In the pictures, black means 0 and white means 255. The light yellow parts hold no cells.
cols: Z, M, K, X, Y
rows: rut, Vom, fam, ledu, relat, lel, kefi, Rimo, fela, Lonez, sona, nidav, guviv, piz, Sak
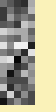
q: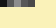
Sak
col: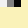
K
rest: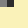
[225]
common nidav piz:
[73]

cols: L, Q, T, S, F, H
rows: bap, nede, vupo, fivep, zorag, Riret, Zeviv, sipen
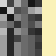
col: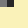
H
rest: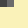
[95 67]

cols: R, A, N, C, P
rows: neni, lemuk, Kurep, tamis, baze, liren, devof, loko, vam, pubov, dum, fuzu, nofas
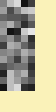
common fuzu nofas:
[190]
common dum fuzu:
[190]
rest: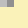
[174  63]

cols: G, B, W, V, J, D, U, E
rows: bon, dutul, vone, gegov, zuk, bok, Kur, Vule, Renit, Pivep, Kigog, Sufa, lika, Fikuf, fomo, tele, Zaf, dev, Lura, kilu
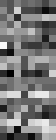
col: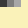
J
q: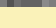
fomo
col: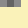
G
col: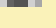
J
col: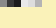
U
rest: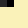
[167  41  56  28  69 208]
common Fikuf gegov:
[69]

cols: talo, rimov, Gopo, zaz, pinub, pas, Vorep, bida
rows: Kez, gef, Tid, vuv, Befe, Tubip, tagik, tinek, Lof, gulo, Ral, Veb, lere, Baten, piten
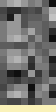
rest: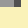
[108 108  93 108]
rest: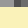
[108  93 108]
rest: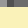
[ 93 108]
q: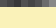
Veb
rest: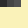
[ 69 122 179]

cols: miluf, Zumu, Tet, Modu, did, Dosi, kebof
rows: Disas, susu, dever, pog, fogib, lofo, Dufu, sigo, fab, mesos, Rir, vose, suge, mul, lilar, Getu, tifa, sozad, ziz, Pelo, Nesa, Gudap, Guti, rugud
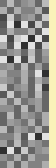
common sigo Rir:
[115]
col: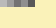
Modu
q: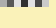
Dufu
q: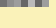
sigo

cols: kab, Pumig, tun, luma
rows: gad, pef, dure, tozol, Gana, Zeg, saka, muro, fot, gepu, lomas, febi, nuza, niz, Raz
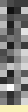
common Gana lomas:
[144]
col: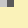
luma
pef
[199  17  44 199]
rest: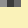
[227]

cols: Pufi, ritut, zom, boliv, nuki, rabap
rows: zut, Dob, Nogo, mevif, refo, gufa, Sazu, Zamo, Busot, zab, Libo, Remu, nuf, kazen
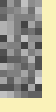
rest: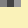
[67]
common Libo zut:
[113]
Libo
[113 128 128 165 113 178]
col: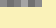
nuki
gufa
[ 67 178 113 193 140 140]
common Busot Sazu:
[67]
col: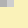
rabap

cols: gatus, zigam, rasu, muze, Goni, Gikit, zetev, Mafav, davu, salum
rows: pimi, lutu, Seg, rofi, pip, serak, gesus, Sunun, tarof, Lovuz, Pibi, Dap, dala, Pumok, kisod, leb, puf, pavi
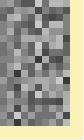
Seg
[ 99 172 185 129  99 172  86  73  86 129]
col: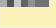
Gikit
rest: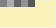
[201 129 172 145 172]

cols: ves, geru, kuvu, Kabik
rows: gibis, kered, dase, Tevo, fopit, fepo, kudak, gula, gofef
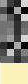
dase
[141  88  34 213]
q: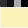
kudak
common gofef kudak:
[47]
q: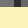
Tevo
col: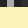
kuvu
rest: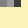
[213]
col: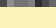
ves

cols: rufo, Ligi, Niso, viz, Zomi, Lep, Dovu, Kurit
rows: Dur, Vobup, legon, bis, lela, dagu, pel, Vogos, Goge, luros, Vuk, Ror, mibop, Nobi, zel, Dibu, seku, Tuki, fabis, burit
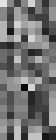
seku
[121  51 121 121  51  92  51 180]
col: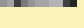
Kurit
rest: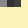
[ 63 164]
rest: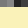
[ 79 148]
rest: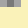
[135  37  79]

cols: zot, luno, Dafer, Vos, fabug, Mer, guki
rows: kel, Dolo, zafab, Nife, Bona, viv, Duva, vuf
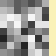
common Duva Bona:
[118]
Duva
[ 93 201 132  34 217 118  79]
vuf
[146 132  93  65 201 229 146]
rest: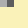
[132 174 201  79]
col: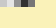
Mer
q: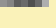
kel

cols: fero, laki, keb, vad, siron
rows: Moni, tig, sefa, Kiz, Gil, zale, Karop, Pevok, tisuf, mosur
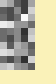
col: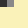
vad
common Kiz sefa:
[108]
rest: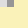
[150 108]
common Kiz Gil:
[108]
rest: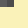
[137  62 209]
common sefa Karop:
[177]

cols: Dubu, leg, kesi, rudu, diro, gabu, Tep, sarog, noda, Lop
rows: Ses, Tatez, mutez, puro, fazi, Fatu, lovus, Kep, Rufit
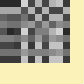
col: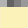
gabu
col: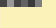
diro
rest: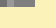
[139 153 114]
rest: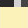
[179  69 179 195  57]
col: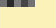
leg
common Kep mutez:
[114]

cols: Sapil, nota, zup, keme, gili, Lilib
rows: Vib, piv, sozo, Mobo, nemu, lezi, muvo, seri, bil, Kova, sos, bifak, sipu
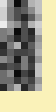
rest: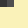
[ 67 124  67 193]
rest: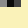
[ 39 193]
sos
[109 139  11  67  39 193]
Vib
[222 139  11  79 178 193]
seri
[ 54  95  67  67  79 178]
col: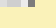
Sapil
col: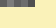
nota

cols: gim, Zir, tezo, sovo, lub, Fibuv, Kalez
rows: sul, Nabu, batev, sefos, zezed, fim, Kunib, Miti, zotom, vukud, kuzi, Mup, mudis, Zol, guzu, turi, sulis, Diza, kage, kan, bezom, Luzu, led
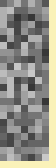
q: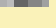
Nabu
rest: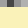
[117]
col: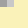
Kalez
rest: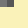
[160 117 133  55]
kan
[101  70 117 147  70 133 101]
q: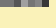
guzu
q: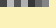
mudis

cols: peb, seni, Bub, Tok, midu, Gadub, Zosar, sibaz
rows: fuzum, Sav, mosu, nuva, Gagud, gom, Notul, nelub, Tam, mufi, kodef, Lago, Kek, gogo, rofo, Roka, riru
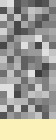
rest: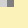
[168]
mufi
[168 142 181  96 142 127  72 127]

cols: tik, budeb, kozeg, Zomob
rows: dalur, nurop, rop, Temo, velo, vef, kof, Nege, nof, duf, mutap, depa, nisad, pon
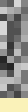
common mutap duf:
[189]
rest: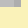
[119]
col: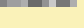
Zomob

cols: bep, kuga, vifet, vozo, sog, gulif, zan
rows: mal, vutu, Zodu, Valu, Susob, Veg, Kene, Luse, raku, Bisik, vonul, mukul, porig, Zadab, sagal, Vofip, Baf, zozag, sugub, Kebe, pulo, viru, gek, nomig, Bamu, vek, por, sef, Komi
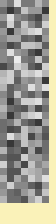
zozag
[109 121 180 109  84  56 166]
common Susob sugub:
[152]
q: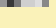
sagal
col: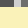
kuga
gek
[109  84  84 207 152 152 121]
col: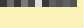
kuga
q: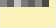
Zadab

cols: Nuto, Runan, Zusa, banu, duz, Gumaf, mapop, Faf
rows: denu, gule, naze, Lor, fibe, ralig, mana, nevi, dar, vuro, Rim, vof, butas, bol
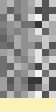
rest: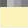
[ 69 200  85]
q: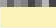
butas
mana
[113  99 171 145 145  99 200  85]
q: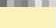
dar
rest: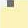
[200]
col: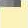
Runan
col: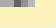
Zusa

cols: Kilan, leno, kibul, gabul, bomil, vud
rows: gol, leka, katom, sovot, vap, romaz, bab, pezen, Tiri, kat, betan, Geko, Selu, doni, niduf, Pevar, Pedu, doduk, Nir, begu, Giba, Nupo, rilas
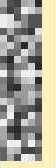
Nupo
[ 97 194 180  67  67  82]
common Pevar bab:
[97]

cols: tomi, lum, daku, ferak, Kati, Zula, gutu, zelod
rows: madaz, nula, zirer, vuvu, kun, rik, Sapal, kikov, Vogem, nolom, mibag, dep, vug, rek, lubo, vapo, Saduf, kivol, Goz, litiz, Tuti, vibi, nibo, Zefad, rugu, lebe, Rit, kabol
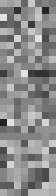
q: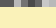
Rit
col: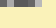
Zula
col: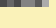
tomi
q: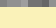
dep
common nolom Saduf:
[158]
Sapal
[171 185 103 145 185 145 103 103]
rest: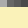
[158]

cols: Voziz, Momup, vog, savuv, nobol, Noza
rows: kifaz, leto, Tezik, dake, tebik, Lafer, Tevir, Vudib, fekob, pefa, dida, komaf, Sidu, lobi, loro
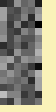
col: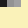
Noza
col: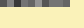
vog
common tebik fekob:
[131]
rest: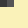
[44]
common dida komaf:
[116]
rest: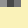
[ 85  85 131]

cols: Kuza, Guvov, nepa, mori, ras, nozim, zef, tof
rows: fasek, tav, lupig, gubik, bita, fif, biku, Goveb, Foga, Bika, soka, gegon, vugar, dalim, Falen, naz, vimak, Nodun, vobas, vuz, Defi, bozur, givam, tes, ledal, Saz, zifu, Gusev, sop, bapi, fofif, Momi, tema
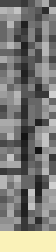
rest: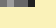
[ 72 208]
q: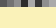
sop
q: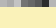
tav
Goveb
[103 103  72  44 131  72 182 115]
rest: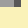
[ 56  72  88 143 115]
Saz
[182 143 182 103 103  44  88 170]
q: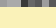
tes

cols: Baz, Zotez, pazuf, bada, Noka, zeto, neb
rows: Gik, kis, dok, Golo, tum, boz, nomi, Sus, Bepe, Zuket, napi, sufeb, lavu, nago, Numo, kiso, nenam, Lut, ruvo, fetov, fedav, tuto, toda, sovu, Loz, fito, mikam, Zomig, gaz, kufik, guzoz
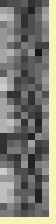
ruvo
[178 164 107  78 107  50 135]
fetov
[ 50  65  65  65  34 135 122]
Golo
[122 150 107  50  78  93 135]
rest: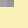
[ 78  65  34  93 150]
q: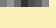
Golo
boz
[150 164 122  50 107  93 135]

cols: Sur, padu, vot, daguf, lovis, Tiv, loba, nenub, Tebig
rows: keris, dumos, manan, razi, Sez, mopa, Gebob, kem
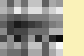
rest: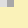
[210 235]
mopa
[ 71 137  26  83 152  41 137  41  11]
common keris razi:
[95]
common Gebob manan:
[95]

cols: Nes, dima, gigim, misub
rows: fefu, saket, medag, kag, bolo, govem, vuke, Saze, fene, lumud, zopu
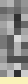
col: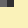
gigim
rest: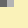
[135]
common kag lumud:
[164]

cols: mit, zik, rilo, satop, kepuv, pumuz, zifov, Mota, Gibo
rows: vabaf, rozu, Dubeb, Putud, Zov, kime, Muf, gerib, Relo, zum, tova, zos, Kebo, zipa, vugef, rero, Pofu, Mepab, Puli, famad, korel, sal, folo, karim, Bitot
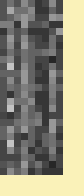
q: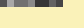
rozu
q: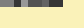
Putud
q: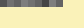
Kebo

